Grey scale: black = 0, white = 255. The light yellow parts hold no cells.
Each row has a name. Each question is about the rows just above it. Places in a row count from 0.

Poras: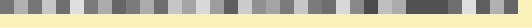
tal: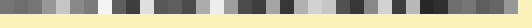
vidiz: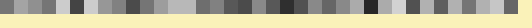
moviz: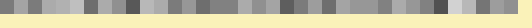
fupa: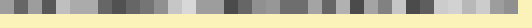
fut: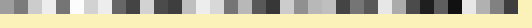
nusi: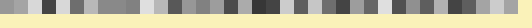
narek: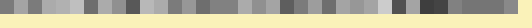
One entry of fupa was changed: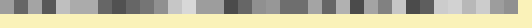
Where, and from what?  2, [157]
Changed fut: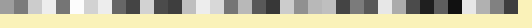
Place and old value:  25, [117]
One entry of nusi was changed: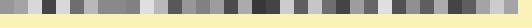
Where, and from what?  31, [177]

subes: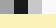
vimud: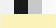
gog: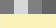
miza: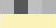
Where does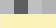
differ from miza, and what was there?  1, [88]
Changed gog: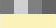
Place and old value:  1, [215]
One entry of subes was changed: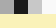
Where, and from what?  0, [162]
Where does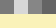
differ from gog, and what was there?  2, [128]
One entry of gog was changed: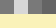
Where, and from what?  2, [128]
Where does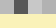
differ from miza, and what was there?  2, [192]

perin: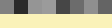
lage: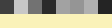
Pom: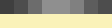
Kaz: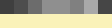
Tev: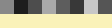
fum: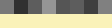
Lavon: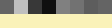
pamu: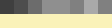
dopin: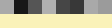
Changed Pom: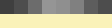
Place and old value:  3, [143]
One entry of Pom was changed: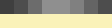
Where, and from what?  6, [93]
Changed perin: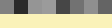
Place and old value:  5, [108]

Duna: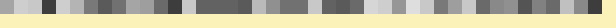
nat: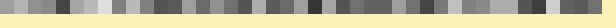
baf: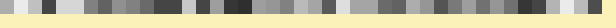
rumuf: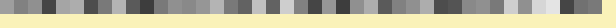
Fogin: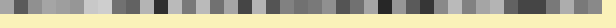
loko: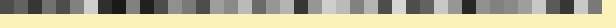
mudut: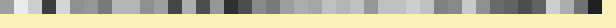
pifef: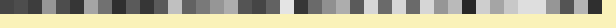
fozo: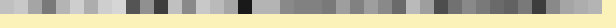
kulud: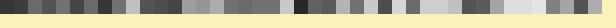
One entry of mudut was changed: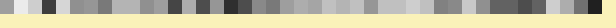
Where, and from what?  35, [106]
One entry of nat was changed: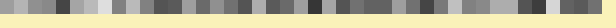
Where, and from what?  39, [206]
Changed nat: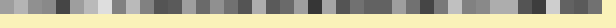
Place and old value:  5, [165]
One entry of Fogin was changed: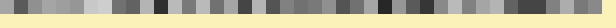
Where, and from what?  39, [121]
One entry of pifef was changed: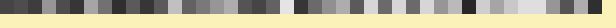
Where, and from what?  41, [180]
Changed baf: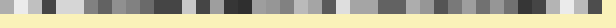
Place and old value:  27, [106]

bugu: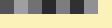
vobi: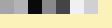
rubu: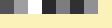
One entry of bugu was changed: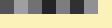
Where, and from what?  3, [42]
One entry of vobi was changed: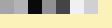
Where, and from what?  3, [137]
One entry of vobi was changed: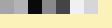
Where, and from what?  6, [208]
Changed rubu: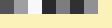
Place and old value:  2, [255]
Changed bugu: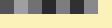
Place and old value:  6, [145]

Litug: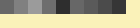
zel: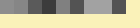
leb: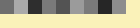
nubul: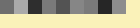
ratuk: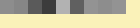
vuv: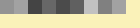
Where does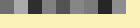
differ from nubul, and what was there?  3, [122]
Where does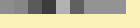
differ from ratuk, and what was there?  7, [141]
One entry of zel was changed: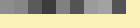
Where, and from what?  6, [162]

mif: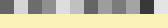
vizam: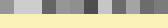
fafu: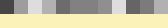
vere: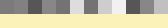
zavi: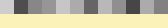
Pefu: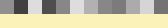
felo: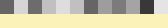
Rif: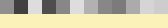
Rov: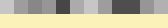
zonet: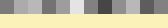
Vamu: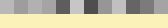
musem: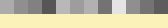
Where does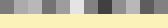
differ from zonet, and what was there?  7, [70]
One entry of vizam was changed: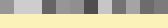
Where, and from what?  8, [108]
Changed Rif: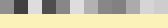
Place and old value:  8, [123]

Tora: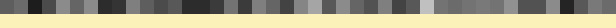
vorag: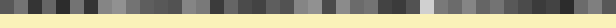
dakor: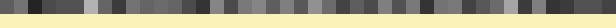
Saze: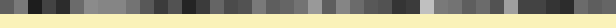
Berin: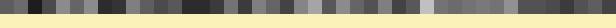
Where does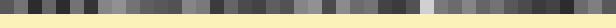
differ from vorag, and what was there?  2, [52]
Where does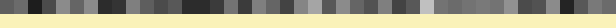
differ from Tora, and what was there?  37, [82]
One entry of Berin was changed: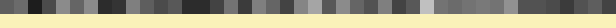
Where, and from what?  15, [59]
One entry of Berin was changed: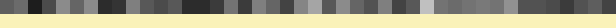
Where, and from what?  10, [94]
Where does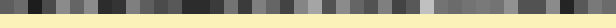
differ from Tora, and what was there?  23, [88]

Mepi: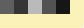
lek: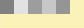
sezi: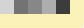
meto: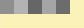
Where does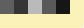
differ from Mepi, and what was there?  3, [82]
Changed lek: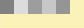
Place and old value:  1, [226]
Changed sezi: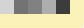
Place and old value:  2, [135]
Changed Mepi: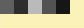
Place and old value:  1, [53]
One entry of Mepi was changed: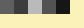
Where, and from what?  1, [53]
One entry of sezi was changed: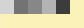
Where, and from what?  3, [173]

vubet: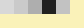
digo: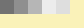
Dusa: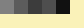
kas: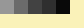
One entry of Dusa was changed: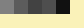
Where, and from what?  2, [60]
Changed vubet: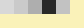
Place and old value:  3, [32]

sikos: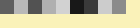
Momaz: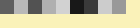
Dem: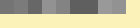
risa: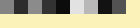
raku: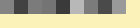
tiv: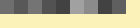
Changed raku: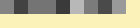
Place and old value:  2, [123]
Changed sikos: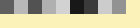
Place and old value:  8, [139]

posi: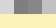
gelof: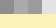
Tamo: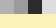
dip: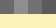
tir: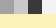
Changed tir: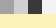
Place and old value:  1, [201]
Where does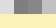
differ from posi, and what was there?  0, [214]

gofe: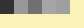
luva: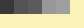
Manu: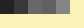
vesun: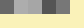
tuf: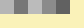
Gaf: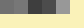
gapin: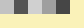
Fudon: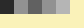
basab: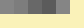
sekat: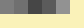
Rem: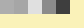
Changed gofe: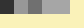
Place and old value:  4, [159]
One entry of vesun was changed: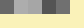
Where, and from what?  4, [119]
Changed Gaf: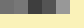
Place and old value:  3, [76]
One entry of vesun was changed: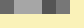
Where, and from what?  1, [173]
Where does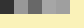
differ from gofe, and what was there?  2, [112]

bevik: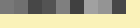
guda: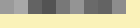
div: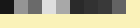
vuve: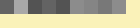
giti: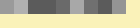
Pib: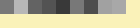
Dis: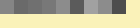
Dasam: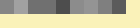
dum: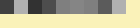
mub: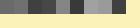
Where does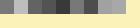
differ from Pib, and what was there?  1, [183]
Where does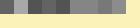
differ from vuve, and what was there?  5, [140]
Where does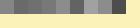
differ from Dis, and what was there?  5, [91]
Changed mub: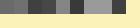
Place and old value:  6, [161]
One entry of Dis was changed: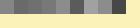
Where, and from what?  8, [77]

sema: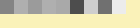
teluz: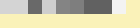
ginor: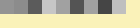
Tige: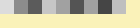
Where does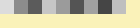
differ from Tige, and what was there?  4, [161]
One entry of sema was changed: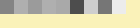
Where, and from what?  7, [112]
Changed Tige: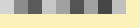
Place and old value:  0, [220]

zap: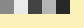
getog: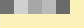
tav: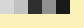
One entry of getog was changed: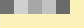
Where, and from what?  3, [186]
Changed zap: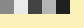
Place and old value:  4, [40]
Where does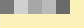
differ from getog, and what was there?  0, [113]
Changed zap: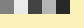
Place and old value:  0, [136]
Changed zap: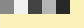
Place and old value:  1, [234]
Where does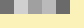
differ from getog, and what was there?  2, [167]
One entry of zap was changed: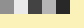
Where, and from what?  0, [136]

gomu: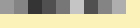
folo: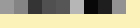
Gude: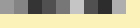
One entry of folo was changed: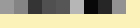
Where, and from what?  7, [30]
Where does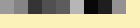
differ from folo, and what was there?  4, [86]

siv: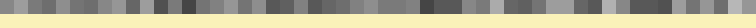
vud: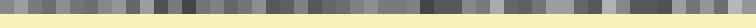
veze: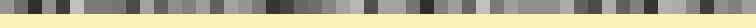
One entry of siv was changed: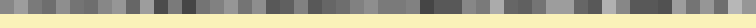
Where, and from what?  11, [81]
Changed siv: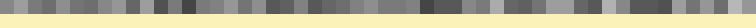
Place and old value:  14, [116]

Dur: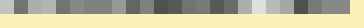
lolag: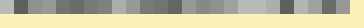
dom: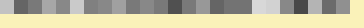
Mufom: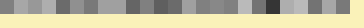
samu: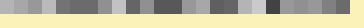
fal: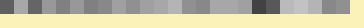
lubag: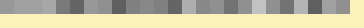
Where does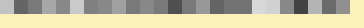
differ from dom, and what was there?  21, [72]
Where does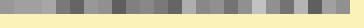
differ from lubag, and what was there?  11, [128]
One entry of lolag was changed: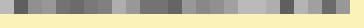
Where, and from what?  10, [121]

